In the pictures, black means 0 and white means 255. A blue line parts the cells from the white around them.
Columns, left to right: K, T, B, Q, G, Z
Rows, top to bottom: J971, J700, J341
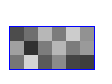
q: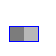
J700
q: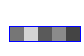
J341
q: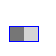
J341

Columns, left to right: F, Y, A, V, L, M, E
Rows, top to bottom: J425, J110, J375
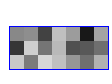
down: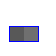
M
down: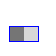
A

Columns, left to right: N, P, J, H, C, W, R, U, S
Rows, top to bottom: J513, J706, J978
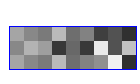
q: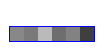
J513
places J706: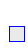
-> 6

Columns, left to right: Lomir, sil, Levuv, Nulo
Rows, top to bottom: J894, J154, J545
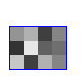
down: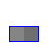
Nulo
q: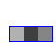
J894
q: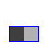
J545

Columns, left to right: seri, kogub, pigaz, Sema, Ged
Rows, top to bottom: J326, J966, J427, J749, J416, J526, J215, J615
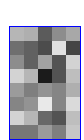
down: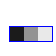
pigaz
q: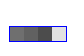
J966
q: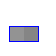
J416
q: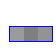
J416
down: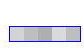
Ged
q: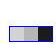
J749

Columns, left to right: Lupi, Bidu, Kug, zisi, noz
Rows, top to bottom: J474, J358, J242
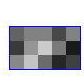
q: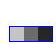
J242
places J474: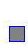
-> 1 2 4
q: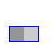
J358

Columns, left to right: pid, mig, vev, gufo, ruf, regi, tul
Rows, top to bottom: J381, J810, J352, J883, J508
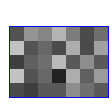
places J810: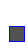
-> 1
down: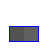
mig
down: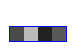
gufo
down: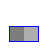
ruf
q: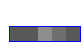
J508
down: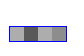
ruf

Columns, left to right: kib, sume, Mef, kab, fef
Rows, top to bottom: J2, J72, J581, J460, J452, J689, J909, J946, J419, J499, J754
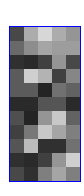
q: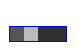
J419
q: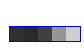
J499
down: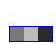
sume
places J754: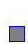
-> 2 4
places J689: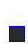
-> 0 1 4

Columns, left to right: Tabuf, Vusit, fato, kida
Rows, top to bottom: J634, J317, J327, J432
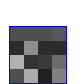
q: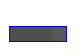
J634
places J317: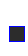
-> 0 2 3
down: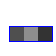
Vusit
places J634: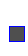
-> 0 1 2
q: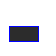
J317

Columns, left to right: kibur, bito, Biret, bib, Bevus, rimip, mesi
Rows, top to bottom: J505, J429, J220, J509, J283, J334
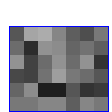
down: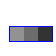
rimip
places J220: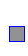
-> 0 3 5
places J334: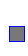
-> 0 1 6
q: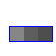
J505
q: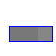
J334

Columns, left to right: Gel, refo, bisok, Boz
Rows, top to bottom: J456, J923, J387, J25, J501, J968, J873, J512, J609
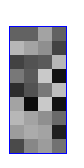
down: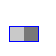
bisok
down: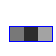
Gel
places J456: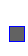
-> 0 1 3
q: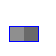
J873
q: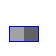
J456

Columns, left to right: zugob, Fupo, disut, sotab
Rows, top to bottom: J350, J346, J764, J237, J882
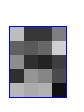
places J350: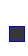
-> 1 2
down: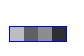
zugob
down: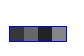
disut
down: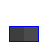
sotab

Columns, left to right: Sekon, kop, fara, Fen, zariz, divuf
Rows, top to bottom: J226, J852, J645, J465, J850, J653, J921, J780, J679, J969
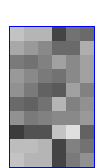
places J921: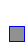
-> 0
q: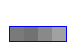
J465

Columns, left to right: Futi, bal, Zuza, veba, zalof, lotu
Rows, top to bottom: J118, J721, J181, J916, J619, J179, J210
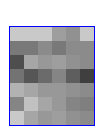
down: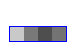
Futi
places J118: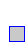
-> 0 1 2 5
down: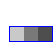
Futi
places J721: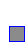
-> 2 4 5

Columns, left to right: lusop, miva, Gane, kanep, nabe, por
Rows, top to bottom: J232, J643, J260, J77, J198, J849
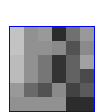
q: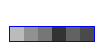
J77
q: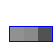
J643
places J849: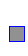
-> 0 1 2 3
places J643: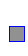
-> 1 2
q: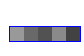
J198
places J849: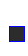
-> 4 5

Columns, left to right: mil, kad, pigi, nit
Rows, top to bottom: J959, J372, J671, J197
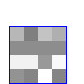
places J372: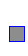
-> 0 1 2 3
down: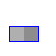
nit
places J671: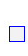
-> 0 1
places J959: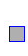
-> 3
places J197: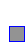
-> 0

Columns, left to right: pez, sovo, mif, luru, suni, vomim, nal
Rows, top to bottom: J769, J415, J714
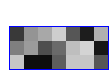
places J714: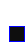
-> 1 2
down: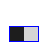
vomim
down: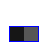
nal
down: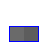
luru

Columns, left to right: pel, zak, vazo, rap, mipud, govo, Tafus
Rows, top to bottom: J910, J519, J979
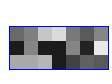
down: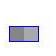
zak
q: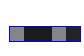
J519
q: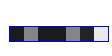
J519
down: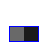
pel
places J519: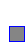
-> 1 4
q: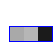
J979
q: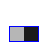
J979

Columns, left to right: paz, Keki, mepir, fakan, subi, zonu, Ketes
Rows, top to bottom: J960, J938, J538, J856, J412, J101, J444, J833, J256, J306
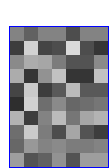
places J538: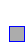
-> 1
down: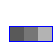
Ketes
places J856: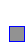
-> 2
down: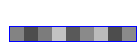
fakan
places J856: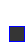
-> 1 4 5
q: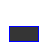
J856
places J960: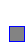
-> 0 2 3 5 6

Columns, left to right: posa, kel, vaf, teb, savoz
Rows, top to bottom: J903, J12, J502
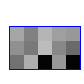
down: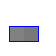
kel
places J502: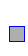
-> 1
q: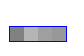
J903
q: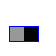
J502

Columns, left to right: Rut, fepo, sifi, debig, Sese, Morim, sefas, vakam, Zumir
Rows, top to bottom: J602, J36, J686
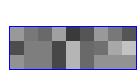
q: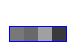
J602
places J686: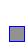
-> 0 6 7 8

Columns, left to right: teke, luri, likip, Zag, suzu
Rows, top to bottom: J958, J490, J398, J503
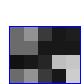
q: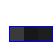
J958
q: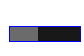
J490
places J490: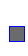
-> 0 1
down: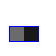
luri
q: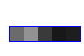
J958
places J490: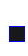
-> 2 3 4

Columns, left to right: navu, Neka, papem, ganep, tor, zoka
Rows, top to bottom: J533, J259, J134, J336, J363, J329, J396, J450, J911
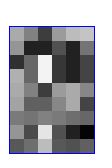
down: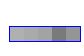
navu
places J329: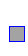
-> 0
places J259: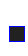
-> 1 2 4
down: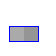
navu
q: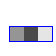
J450

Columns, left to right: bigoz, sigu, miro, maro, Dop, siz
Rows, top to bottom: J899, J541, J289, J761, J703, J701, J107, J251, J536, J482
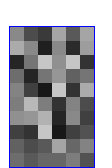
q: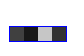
J703
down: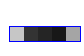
maro
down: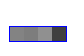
bigoz

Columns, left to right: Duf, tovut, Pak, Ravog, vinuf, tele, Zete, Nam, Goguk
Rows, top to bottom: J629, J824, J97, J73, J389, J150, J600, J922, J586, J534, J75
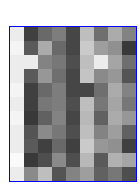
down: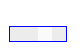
Duf
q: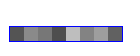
J922
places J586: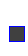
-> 2 4 8
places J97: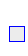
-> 0 1 6
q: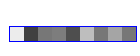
J150
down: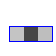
tele

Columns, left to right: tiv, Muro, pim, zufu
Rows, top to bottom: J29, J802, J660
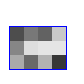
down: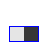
zufu
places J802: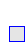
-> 2 3

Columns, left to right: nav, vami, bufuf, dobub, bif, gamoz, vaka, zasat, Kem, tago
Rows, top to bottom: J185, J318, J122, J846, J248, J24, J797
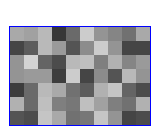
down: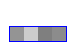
vaka
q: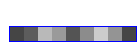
J318
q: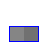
J185
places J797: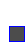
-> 1 9
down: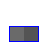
bif
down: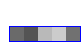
bif
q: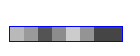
J318

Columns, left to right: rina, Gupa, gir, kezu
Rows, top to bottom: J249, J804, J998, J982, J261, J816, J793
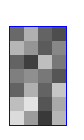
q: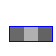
J249
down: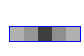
Gupa
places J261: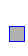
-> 1

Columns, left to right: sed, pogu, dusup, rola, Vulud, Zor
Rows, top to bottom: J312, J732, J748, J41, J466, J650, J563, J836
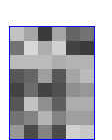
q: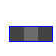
J466
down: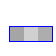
rola
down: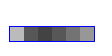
sed
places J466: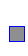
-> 4
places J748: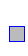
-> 0 1 2
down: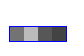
sed

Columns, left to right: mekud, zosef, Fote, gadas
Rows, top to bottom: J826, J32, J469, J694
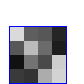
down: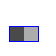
Fote
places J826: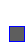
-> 1
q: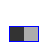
J694
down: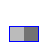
zosef

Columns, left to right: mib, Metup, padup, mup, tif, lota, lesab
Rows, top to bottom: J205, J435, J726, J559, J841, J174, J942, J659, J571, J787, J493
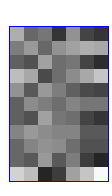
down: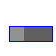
mib
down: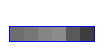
mup
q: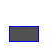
J571
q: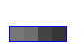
J942

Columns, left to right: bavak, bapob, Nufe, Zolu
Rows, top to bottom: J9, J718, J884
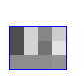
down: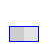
Zolu
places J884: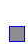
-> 0 1 2
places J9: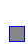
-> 2

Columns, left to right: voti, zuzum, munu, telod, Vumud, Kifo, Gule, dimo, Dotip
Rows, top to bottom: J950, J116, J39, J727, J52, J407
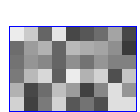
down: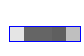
telod
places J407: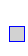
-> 0 3

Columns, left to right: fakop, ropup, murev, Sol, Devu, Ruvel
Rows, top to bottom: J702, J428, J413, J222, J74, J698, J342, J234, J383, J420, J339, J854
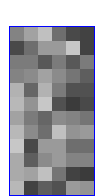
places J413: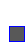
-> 2 4
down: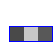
Devu
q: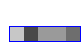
J383
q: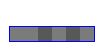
J413
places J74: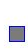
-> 3
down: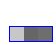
murev

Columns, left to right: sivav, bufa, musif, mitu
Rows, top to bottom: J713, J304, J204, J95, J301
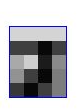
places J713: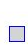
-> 0 1 2 3
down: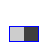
bufa
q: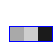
J204
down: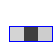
bufa
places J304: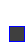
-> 0 1 3
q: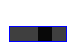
J304
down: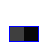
bufa

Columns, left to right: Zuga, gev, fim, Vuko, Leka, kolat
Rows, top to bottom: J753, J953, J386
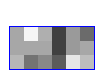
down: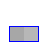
Zuga
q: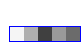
J753
